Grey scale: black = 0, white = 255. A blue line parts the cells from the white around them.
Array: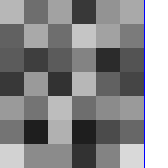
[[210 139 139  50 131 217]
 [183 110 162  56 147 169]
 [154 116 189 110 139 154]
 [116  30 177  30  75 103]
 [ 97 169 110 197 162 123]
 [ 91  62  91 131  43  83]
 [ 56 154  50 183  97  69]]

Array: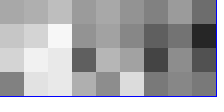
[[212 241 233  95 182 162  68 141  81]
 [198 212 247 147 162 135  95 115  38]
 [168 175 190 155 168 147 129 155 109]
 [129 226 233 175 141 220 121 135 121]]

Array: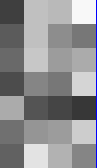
[[171  84  69  55]
 [112 149 156 205]
 [105 199 156 171]
 [ 97 227 178 133]
 [ 91 192 141 119]
 [ 76 133 119 213]
 [ 63 192 185 248]]

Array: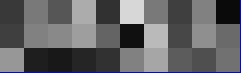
[[151  30  24  37  49 129 166  92  79 113]
 [ 63 129 137 158 100  16 186  71 143 106]
 [ 57 121  86 172  49 215 121  63 129  10]]

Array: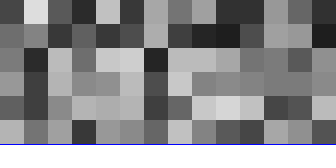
[[180 116 160  56 152 138 102 193 131  89  70 167 144  83]
 [152  63 180 138 144 187  77 200 131 138 131 123 123 138]
 [123  43 187 110 200 206  37 187 187 167 116 123  89 144]
 [110 131  56  96  56  77 173  63  37  30  77 160 152  30]
 [ 96  63 138 180 173 180  63 102 200 214 193  70  83 187]
 [ 70 221  89  43 193  56 167 116 160  49  49 152 102  49]]

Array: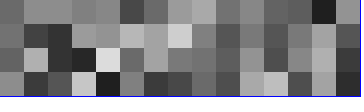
[[141  59  85 198  31 128  59  72 106  78 169 190  78 163  45]
 [114  66  51 155 147 183 163 206 128  85 121  85 121 163  85]
 [106 141 141 128 135  72 106 155 169 114 135  99  93  31 147]
 [ 99 176  51  39 220 106 163 121 114  93 147  78 135 176  59]]

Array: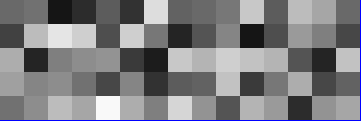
[[173  36 127 141 147  58  28 200 180 207 194 180  84  36 194]
 [160 133 141 113  71 133  50  92  98 194  58 119 173  71  98]
 [113 141 188 166 249 173 127 214 147  84 180 154  44 147 166]
 [105 113  21  44  92  50 221  98 105 119 200  92 188 166 105]
 [ 65 188 229 207  78 207 119  36  84 133  21  78 154 127  71]]

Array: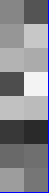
[[193 187]
 [179 171]
 [157 118]
 [150 199]
 [134  84]
 [105 111]
 [ 77 243]
 [ 56  42]]
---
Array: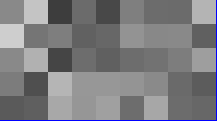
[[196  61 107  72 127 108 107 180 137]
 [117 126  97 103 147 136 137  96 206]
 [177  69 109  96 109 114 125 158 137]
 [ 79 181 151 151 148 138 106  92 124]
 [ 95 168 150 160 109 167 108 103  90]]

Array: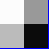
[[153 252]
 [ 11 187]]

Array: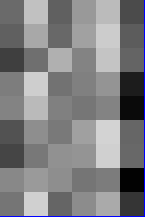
[[193  96 153 187  75 106]
 [168 104 161 204  92  96]
 [111 176 131 196 100  63]
 [206 114 128 148  28 125]
 [186 128 118 131  10 131]
 [142 121 160 211 102  82]
 [120 145 148 208 104  69]
 [154 142 117 124   2 136]
 [208 101 140 170  53 117]]

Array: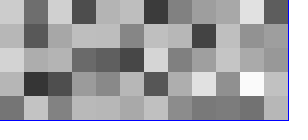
[[110 208  77 180 190  59 129 158 168 225  93 204]
 [ 88 167 190 189 134 191 183  67 191 146 158 183]
 [173 180 106  95  71 213 128 159 197 170 152 211]
 [ 53  78 155 137 183  86 174 225 144 250 193 182]
 [195 130 185 183 169 192 140 121 124 114 183 117]]

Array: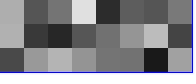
[[ 85 116 224  44  93  85 121 174]
 [ 57  39  86 113 149 188  68 177]
 [153 180 148 116 114  25 161  73]]

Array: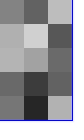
[[ 98 189 131]
 [208  87 176]
 [162 106 180]
 [ 60  98 105]
 [ 38 178 118]]

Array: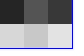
[[ 84  56  37]
 [200 227 215]]
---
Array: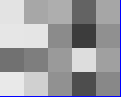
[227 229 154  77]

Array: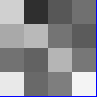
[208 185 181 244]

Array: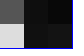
[85 16]

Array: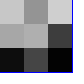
[199 175   3]

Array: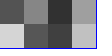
[83 86]

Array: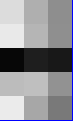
[220 181  24]
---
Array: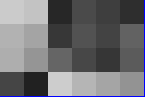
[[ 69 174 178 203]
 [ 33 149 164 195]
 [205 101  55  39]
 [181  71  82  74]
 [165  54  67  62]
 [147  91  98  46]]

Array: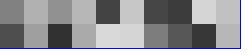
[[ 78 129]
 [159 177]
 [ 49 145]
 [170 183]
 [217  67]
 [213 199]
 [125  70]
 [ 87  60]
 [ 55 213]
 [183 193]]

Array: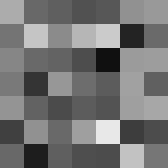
[[104  64 148 121 134 116 172]
 [ 29 145  98  52 105 197 104]
 [ 95 105  75 151  99 139  95]
 [ 78 159  92 109  77 182  81]
 [ 76 232  83  92  16 203  87]
 [194  61 159 161 155  35 145]
 [118  76 167  96 157 106 153]]

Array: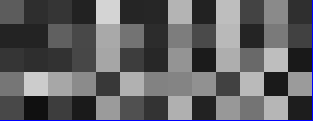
[[ 72 118  53  35  92]
 [ 16 204  46  35  46]
 [ 61 167  50  96  53]
 [ 26 139  71  72  34]
 [155  56 166 169 212]
 [ 80 177  61 115  37]
 [ 51 130  39  44  38]
 [176 132 148 125 180]
 [ 34 145  27  74  34]
 [152  65 174 185 190]
 [116 186 105  36  67]
 [182  26 190 122 138]
 [ 29 155  25  65  47]]

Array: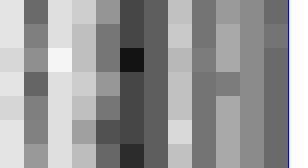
[[229 229 214 229 215 229 229]
 [153 129 126 101 143 126 105]
 [223 223 223 223 245 223 223]
 [188 160 191 204 191 191 206]
 [103  81 119 151 119 119 148]
 [ 44  69  69  69  19  69  69]
 [ 93  93  93  93  93  93  93]
 [193 217 193 193 184 201 193]
 [115 115 115 115 124 115 115]
 [169 169 169 122 169 169 154]
 [139 139 139 139 139 139 139]
 [106 106 106 106 106 116 106]]

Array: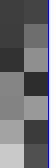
[[201 163 131 133  50  61  62]
 [ 80  59 153  45 143 110  68]]

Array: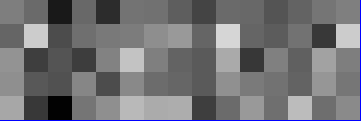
[[167 143 147 101 126]
 [ 56  88  62 204 106]
 [  2  81  84  76  25]
 [117 134  61 111 104]
 [143  76 130 121  44]
 [185 137 195 124 115]
 [171 108 127 142 113]
 [173 102  99 153  94]
 [ 62  90  90 101  68]
 [107 144 170 214 106]
 [153 122  55 101 104]
 [111 114 128  92  84]
 [188  99  96 114  99]
 [110 150 162  56 117]
 [138 118 126 204 127]]
